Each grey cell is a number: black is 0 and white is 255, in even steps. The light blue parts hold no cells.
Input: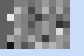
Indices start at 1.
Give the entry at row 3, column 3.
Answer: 142
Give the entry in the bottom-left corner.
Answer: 97
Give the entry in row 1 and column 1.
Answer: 97
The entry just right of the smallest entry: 142
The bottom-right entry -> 127
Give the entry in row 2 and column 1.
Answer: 97
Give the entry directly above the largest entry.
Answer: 97
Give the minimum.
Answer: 21
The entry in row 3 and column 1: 97
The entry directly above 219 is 48
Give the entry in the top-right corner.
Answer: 127
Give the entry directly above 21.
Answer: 168
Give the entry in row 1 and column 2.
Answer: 97
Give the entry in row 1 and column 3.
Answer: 127
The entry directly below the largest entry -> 97

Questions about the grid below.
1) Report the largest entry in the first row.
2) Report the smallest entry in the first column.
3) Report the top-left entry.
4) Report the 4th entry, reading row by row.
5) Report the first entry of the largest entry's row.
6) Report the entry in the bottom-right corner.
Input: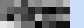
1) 186
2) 110
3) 124
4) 65
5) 229
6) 19

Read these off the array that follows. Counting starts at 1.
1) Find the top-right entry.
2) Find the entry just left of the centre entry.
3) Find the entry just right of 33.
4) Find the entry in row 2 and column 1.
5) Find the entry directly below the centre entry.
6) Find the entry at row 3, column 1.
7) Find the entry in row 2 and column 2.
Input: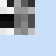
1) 48
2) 5
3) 164
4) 230
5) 104
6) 5
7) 243

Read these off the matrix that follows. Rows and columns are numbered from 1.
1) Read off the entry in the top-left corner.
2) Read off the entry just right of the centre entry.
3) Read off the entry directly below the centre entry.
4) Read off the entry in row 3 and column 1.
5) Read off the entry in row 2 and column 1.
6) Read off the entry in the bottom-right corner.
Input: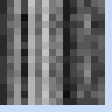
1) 41
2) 139
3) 124
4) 57
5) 41
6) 98

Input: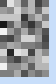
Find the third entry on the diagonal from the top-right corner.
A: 140
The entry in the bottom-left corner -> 127
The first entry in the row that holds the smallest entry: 24
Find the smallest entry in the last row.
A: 83
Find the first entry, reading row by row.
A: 83
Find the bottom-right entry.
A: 140
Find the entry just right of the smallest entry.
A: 98
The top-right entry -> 112
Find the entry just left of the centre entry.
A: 127
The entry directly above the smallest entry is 198
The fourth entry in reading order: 98
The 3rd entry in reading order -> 182
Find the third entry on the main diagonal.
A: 198
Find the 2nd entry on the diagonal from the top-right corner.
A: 112
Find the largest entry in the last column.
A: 211
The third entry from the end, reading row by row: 140
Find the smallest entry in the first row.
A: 69
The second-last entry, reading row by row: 112
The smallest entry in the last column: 69

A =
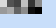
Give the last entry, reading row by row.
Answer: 0
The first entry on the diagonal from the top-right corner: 139
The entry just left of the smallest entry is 15
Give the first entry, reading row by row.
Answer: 218

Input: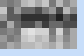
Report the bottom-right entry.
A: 169
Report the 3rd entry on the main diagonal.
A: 92
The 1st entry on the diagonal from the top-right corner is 169
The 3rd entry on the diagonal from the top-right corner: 33
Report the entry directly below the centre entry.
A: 210
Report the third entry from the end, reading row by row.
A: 197
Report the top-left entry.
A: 137
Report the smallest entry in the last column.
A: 61
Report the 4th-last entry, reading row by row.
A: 169
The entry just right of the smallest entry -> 92
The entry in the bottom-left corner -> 137
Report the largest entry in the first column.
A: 197
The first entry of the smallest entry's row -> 153
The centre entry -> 121
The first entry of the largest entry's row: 121
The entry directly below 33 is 105
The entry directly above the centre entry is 48

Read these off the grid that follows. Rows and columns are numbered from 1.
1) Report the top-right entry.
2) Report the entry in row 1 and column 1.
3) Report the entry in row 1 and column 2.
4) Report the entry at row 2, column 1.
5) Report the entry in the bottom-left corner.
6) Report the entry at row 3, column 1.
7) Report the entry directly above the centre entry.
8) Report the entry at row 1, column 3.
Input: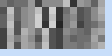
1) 165
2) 123
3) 99
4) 83
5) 67
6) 99
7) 192
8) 111

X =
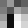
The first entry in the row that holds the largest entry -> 183
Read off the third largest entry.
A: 212
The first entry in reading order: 112
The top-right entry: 96

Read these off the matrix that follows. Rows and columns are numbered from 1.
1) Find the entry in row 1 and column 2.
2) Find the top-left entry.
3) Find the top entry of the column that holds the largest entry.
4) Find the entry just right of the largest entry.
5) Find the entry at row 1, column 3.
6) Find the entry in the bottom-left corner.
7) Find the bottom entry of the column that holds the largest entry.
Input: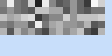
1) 236
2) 135
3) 248
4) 208
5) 119
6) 180
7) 58

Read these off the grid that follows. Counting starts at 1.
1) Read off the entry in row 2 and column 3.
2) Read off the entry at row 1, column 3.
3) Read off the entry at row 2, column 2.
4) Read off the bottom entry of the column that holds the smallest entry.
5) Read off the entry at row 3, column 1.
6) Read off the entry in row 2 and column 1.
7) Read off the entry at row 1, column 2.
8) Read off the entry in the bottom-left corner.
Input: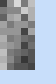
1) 136
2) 216
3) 136
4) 83
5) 98
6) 123
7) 150
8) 191

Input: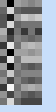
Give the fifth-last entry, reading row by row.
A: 216
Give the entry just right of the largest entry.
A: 116
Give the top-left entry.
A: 147
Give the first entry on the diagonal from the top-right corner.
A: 147
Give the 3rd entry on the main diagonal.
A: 161
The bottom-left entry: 116
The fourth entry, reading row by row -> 147
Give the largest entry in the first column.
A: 175
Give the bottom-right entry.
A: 69
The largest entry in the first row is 161
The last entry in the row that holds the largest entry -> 161
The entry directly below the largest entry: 69
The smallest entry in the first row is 0
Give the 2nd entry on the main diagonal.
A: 216
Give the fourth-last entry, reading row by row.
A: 101
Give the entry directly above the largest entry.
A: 69
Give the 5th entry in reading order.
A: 132
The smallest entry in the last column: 55

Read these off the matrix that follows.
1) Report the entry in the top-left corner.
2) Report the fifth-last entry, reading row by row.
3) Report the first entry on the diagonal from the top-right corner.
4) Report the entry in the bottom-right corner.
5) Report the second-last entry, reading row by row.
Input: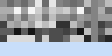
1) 143
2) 205
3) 189
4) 37
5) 65
